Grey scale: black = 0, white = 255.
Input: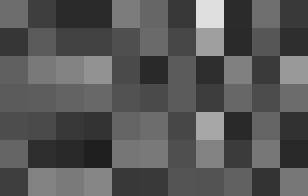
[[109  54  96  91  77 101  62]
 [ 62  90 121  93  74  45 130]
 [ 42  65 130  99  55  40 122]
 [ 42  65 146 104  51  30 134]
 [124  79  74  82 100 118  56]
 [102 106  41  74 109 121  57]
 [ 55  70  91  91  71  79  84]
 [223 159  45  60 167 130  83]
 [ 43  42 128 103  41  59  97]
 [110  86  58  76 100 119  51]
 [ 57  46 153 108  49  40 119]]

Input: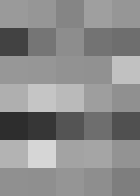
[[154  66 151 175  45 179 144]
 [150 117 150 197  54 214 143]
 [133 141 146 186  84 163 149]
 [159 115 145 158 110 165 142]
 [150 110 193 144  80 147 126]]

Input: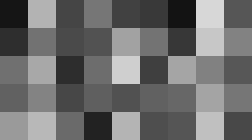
[[ 21  46 112  97 154]
 [179 114 168 131 184]
 [ 69  74  45  71 106]
 [118  82 109  95  34]
 [ 65 162 207  81 180]
 [ 57 115  63  97  78]
 [ 19  55 165 103  85]
 [215 199 129 164 192]
 [ 86 130  87 118  72]]

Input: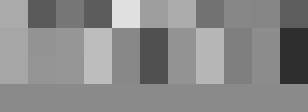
[[170 166 166 138]
 [ 90 147 148 138]
 [119 150 150 138]
 [ 92 188 189 138]
 [225 136 136 138]
 [158  80  80 138]
 [172 147 147 138]
 [114 182 182 138]
 [135 127 127 138]
 [133 141 140 138]
 [ 93  46  46 138]]

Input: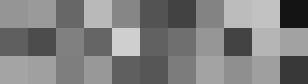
[[149  95 164]
 [154  76 160]
 [103 128 126]
 [185 101 152]
 [134 207  95]
 [ 83  97  86]
 [ 66 111 124]
 [131 150 163]
 [188  67 143]
 [194 181 159]
 [ 20 162  56]]

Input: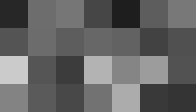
[[ 39  84 203 131]
 [109 108  85  90]
 [118  93  60  72]
 [ 70 103 179 114]
 [ 30  98 133 172]
 [ 93  66 156  57]
 [120  80  82  52]]
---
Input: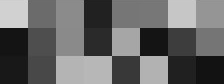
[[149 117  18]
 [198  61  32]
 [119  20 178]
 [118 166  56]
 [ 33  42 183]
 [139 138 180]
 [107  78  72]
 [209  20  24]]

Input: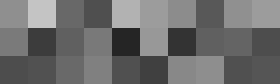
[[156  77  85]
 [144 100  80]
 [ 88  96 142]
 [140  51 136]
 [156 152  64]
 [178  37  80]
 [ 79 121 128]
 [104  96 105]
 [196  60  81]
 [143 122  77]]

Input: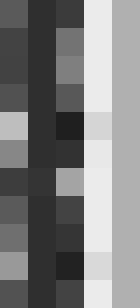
[[176 176 176 176 176 176 176 176 176 176 176]
 [235 235 235 235 213 232 235 235 235 217 235]
 [ 59 115 127  88  31  50 164  67  53  34  67]
 [ 47  47  47  47  47  47  52  47  47  47  47]
 [ 90  67  66  81 190 135  61  90 111 153  82]]

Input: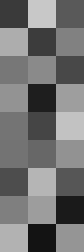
[[ 89 129  72 158 194 146  86  26 149]
 [200  60 138  30  69 103 181 157  19]
 [ 58 173 119 147 116 115  77 127 178]]

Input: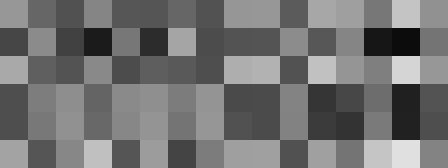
[[145 116 151  83  78 131]
 [196  12 213  32  33 224]
 [119  22 127 109 122 197]
 [159 133 149  71  51 116]
 [167  87 193  53  59 160]
 [ 91 140  82 131 130  81]
 [151  84 178  75  75 160]
 [150  83 174  74  81 159]
 [ 82  76  78 148 150 124]
 [102 165  89 124 116  68]
 [ 85  44  94 143 148 156]
 [ 86 119  76 138 135  85]
 [133  27 137 100 104 192]
 [ 81  65  83 142 145 135]
 [102 139  95 125 120  85]
 [151  70 169  78  78 163]]

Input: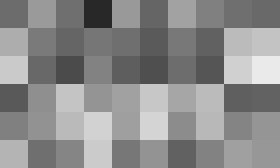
[[105 195 234  98 149 151]
 [111 187 208  95 132 160]
 [128  97  85 187 184 130]
 [162 120 109 166 140  97]
 [101  90  79 199 212 147]
 [153 111  94 161 159 119]
 [ 40 118 130 148 210 203]
 [111 101  75 196 186 133]
 [154 122 104 143 146 111]
 [108 173 202  89 128 180]]

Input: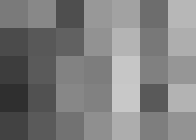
[[183 174 150 179 147]
 [109 120 128  89 126]
 [162 180 198 200 173]
 [152 146 125 129 143]
 [ 78  97 130 135 114]
 [136  88  90  81  90]
 [122  75  61  47  66]]

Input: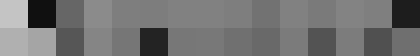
[[ 29 111]
 [127  80]
 [131 124]
 [122  83]
 [129 123]
 [114 105]
 [126 112]
 [129 120]
 [129 119]
 [125  35]
 [126 118]
 [139 133]
 [102  86]
 [ 16 165]
 [196 176]]

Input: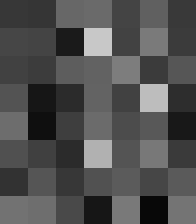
[[ 57  59  86  45  24  58  90 116]
 [ 96 122  59 189  88 120  70   8]
 [ 68  66 125  65  76  84  91 121]
 [106 200  98  99 107 177  81  22]
 [103  26  93  43  62  43  55  73]
 [ 53  68  60  22  15  64  85 110]
 [ 55  70  65  83 109  80  50 114]]
